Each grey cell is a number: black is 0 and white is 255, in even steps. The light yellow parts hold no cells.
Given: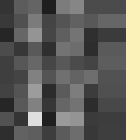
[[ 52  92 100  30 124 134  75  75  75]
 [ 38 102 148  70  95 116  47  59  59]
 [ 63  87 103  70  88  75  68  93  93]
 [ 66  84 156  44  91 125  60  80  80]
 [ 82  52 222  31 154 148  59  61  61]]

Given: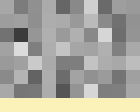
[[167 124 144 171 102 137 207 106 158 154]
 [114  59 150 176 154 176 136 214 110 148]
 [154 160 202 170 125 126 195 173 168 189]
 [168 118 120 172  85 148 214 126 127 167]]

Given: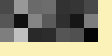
[[ 73 152 106 109  50  53  72]
 [126 192  41  44  85  80   5]]

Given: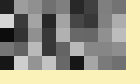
[[ 33 157 144 112 127  40  64 127 115]
 [ 12  51 144  56 177 104 103 144 188]
 [ 22 206 148 195 104  22 166 122 112]]

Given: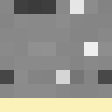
[[135  63  59  62 137 230 140 131]
 [136 136 137 137 137 133 133 136]
 [135 138 138 138 138 133 137 135]
 [135 139 139 139 135 133 133 135]]

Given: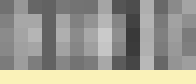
[[113 151 102  98 120 115 114 165  85  77 174 104 138 164]
 [139 164 181  98 175 139 168 202 143  57 174 128 158 123]
 [123 157 125  98 134 115 123 168  91  70 184 103 148 158]]
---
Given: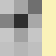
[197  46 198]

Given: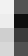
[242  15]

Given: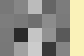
[120 121 197  57]

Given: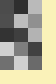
[ 76 189 179]

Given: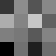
[ 54 132  89 110]

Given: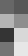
[103 142]
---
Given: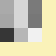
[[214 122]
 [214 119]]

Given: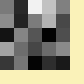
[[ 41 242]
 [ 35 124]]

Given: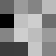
[[155 132]
 [193 206]]

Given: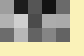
[[ 28  85]
 [207  75]]

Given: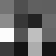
[[79 96]
 [55 34]]

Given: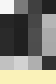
[[122  64]
 [ 33  71]]

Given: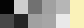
[[205 113]
 [ 36 161]]

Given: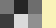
[[ 37 109]
 [218 144]]

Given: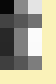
[[137 228]
 [ 86 113]]
